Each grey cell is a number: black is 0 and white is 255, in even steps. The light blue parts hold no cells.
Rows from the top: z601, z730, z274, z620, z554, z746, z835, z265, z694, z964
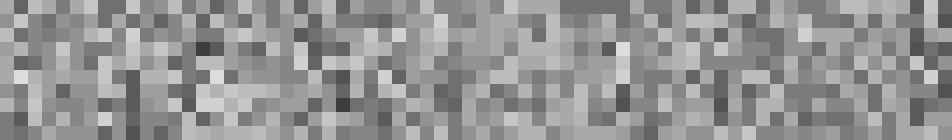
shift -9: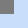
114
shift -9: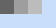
91	149	179
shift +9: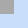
178
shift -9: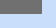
103	103	103
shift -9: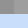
137	149
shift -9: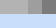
170	170	149	114

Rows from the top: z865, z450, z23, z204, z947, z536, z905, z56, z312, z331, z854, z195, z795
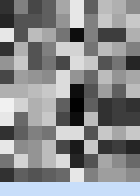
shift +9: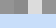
157	148	229	157
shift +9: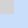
220
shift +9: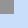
157
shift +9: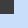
70
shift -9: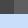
62	86
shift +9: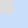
229

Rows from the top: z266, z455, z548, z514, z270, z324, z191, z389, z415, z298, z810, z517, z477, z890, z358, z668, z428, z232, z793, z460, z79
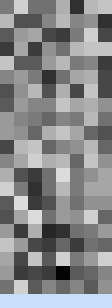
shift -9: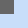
93
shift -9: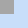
157
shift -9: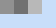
136	104	175
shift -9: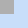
166
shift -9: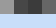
145	62	50	93

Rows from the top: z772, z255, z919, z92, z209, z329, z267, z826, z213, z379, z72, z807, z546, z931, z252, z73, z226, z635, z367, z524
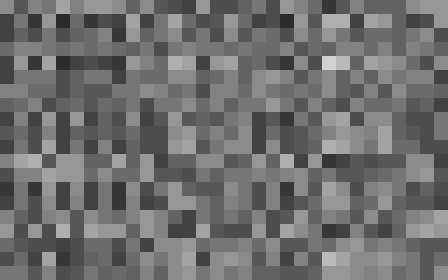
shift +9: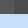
96	86
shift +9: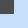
86
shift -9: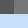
78	109
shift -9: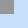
142
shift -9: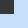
46
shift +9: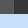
96	64
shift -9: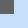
89

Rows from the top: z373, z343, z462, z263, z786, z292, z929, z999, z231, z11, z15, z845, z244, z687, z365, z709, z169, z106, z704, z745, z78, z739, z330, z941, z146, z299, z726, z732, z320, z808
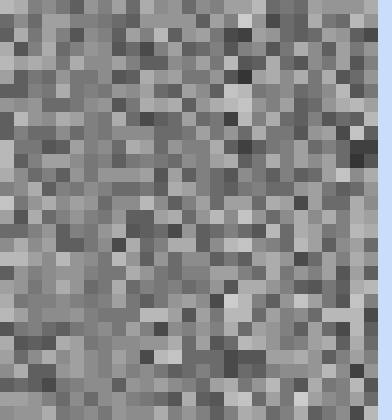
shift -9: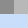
131	175
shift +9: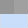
158	169
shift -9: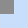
131
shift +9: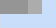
158	158	181
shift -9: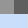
140	86

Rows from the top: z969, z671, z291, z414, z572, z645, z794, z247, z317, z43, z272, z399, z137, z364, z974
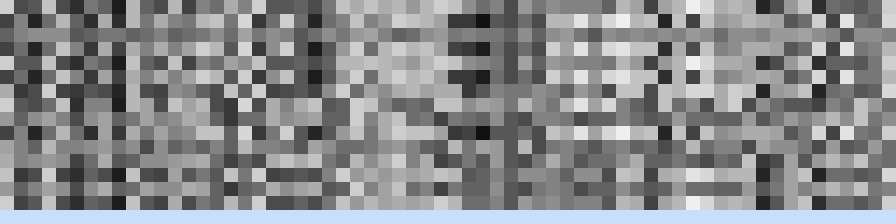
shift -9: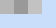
174	144	185
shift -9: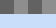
89	133	89	133
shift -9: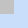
185
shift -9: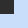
37
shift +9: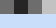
118	46	118	203

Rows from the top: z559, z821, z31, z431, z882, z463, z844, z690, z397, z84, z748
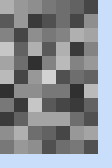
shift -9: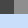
61	133
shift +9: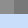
151	129
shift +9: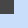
79
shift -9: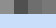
133	71	101	111
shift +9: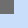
119
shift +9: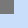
129

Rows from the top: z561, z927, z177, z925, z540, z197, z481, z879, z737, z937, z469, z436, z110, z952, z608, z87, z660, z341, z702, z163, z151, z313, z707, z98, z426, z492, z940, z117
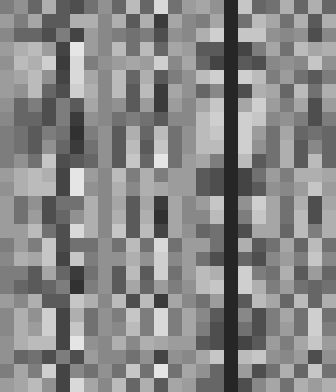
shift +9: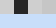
216	47	216	207
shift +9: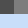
87	134
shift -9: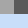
157	81
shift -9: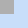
166
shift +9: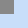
145
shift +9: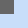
111

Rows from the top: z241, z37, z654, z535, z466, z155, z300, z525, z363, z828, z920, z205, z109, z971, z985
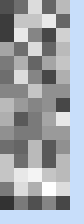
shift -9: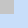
188
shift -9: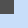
71
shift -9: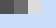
71	101	211

